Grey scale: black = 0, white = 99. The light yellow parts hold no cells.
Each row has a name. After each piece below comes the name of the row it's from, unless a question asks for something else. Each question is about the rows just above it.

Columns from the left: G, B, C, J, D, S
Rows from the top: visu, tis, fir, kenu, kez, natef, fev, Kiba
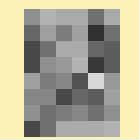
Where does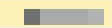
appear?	Kiba
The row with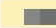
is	fev
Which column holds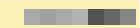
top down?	J
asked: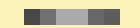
fir
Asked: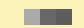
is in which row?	fir
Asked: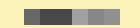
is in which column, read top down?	G

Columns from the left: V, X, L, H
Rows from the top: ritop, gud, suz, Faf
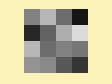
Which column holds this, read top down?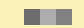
L
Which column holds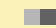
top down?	X
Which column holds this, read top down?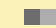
L
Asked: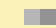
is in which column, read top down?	V
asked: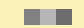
ritop
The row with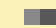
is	Faf
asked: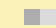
gud

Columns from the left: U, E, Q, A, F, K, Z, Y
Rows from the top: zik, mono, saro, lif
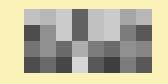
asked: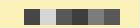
lif
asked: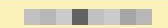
zik

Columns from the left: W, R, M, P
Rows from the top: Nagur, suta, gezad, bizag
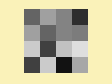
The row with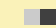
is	gezad
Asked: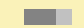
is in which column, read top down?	M
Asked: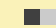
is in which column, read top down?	R
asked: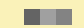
Nagur
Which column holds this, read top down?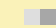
P
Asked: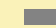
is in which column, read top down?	M

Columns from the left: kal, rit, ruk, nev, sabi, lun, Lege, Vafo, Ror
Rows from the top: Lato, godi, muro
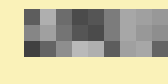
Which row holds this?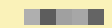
muro
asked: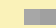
Lato
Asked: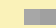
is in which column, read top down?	Lege
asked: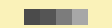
Lato

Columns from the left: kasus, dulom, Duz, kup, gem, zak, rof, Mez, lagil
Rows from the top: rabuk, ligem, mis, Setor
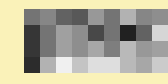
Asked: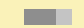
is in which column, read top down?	kup
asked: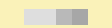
Setor

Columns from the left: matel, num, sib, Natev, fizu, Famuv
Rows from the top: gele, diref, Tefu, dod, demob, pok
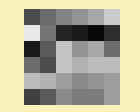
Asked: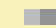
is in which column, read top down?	fizu
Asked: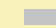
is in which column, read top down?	sib
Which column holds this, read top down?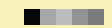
fizu
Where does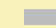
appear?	dod
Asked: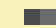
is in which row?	gele

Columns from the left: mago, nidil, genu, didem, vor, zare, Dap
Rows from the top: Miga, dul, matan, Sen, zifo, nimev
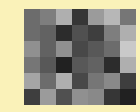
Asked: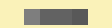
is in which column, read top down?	nidil
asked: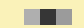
Miga
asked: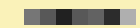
Sen

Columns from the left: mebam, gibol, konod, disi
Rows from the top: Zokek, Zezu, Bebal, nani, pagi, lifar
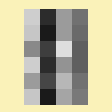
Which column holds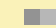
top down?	konod
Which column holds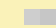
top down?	mebam
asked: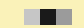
Zezu
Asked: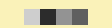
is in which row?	nani

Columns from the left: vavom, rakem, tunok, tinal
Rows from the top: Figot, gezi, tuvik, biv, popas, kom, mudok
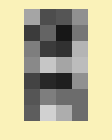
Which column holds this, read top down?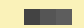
vavom
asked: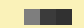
tuvik

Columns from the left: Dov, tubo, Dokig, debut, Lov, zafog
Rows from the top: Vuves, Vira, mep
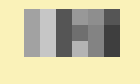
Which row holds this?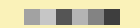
mep
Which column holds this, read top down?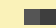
zafog
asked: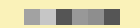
Vuves
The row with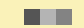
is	mep

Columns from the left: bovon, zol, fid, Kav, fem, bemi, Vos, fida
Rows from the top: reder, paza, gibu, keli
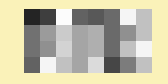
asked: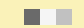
reder
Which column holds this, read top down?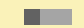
Kav
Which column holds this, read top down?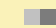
Vos
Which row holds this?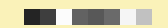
reder
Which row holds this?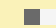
reder
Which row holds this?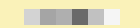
gibu
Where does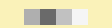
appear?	gibu

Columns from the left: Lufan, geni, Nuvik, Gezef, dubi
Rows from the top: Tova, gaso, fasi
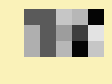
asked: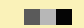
fasi
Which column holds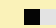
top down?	dubi
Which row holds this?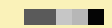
Tova
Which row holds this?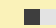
gaso
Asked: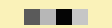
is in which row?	fasi
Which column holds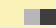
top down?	Gezef

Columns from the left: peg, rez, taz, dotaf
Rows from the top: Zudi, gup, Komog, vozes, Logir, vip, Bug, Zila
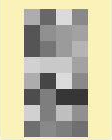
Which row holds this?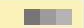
Komog
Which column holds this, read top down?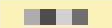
peg
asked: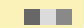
Zudi

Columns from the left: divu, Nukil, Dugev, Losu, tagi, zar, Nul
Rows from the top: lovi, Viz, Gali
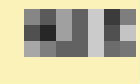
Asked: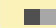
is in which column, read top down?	divu
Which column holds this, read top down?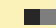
Nukil
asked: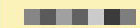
lovi

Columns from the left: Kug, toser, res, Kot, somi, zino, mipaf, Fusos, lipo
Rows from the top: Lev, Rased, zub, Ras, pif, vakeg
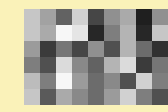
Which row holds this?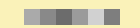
vakeg
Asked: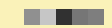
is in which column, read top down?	lipo
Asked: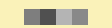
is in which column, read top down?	zino
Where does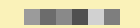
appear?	pif
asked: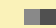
pif

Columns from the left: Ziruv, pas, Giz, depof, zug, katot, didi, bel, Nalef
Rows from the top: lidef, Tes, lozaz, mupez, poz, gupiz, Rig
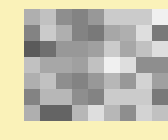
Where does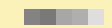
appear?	Tes
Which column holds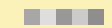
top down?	didi
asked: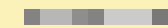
gupiz
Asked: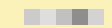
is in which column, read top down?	bel

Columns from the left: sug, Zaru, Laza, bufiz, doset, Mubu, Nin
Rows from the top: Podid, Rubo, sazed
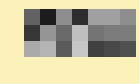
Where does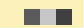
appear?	sazed
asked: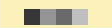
Rubo
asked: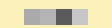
sazed
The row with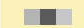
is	sazed
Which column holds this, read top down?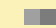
Mubu

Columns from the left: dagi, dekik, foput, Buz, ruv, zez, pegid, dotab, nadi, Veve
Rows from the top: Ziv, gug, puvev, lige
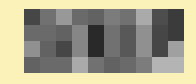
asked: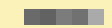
Ziv
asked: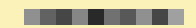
puvev
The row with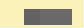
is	lige
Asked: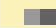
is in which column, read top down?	foput
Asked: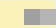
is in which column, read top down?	Veve

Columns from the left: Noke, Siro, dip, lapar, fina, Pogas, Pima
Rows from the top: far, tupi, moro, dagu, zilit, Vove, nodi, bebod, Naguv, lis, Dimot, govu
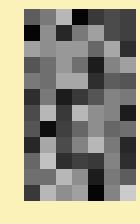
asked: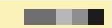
Dimot
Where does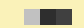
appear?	lis
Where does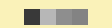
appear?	nodi
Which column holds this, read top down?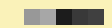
dip

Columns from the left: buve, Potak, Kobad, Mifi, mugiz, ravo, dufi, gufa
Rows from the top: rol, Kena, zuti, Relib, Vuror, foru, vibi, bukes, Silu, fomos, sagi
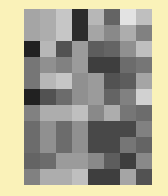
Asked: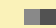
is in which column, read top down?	gufa
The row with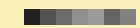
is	foru
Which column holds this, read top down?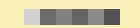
gufa
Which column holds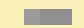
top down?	Mifi
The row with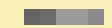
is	fomos

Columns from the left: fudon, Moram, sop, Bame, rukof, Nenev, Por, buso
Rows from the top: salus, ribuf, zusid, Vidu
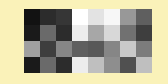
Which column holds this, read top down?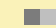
buso
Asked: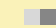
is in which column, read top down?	Nenev
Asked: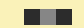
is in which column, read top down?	sop
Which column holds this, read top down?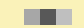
rukof

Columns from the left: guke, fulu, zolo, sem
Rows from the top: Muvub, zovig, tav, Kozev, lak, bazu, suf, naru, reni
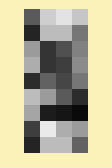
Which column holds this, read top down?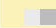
fulu
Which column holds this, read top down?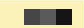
zolo
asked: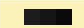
suf
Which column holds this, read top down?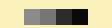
sem
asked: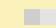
Muvub

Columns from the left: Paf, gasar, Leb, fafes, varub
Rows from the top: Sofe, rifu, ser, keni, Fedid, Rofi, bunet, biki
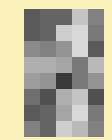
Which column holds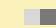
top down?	fafes
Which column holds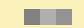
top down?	gasar
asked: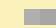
keni
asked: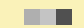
Rofi
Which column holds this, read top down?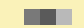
varub

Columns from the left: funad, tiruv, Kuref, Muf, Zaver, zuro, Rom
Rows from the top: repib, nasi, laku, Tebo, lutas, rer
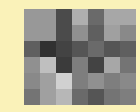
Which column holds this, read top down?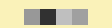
tiruv
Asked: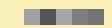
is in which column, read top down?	zuro
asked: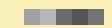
rer
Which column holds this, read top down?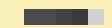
Kuref

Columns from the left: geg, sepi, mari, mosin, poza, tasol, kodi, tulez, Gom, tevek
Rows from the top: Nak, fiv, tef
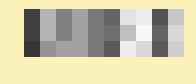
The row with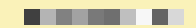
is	fiv
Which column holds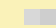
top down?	tevek

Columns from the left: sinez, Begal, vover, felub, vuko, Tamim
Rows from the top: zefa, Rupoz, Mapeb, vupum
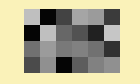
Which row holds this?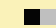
Rupoz
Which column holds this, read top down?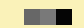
vover
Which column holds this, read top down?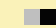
sinez
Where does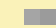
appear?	zefa
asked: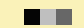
Rupoz
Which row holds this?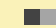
zefa

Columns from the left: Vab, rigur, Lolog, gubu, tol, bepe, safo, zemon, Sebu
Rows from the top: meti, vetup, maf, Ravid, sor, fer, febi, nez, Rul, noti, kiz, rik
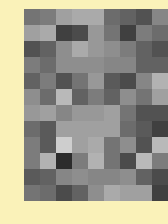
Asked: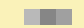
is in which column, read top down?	Lolog
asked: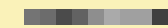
rik

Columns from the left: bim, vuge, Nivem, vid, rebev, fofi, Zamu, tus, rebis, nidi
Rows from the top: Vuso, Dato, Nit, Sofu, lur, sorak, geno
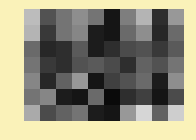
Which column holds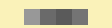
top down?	nidi
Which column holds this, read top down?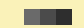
Zamu
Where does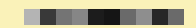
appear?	Dato
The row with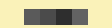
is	Sofu
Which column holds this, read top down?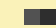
Zamu
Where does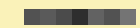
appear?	Sofu

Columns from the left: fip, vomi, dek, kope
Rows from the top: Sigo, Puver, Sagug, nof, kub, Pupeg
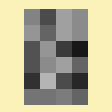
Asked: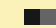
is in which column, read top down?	kope
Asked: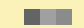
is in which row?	Puver

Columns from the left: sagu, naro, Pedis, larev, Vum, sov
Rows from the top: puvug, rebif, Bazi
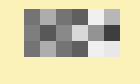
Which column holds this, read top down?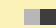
sov
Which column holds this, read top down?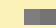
sagu

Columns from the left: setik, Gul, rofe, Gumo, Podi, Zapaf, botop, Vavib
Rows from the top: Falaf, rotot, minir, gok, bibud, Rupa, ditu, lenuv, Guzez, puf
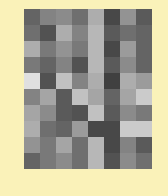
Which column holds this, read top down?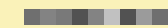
Gumo
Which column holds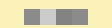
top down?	botop
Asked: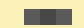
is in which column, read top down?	Zapaf

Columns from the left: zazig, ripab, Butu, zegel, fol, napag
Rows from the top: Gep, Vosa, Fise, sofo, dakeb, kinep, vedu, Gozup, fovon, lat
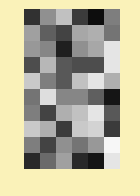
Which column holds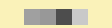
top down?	zazig
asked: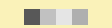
dakeb

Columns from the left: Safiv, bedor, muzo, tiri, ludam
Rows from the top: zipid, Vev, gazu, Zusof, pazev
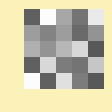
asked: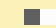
zipid
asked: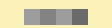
Vev
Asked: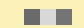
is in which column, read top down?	tiri
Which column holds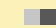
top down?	ludam
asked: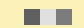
pazev

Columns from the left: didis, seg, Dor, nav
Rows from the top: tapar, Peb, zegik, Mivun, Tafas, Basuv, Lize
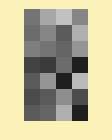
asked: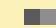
Basuv
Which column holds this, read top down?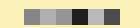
nav

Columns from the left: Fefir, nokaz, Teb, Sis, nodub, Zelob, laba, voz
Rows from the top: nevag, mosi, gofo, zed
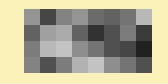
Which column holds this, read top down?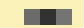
nodub
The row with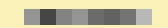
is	nevag
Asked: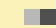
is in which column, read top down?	nokaz
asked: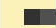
mosi
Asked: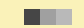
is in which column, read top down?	nokaz
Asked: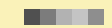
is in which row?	zed
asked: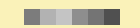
zed

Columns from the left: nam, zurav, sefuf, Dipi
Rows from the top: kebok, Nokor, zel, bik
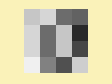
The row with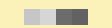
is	kebok
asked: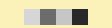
Nokor
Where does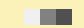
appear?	bik

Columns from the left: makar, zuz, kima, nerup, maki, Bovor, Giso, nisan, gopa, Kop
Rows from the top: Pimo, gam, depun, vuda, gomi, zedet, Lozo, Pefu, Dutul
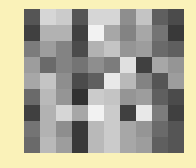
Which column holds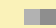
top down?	maki
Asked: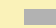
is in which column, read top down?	zuz
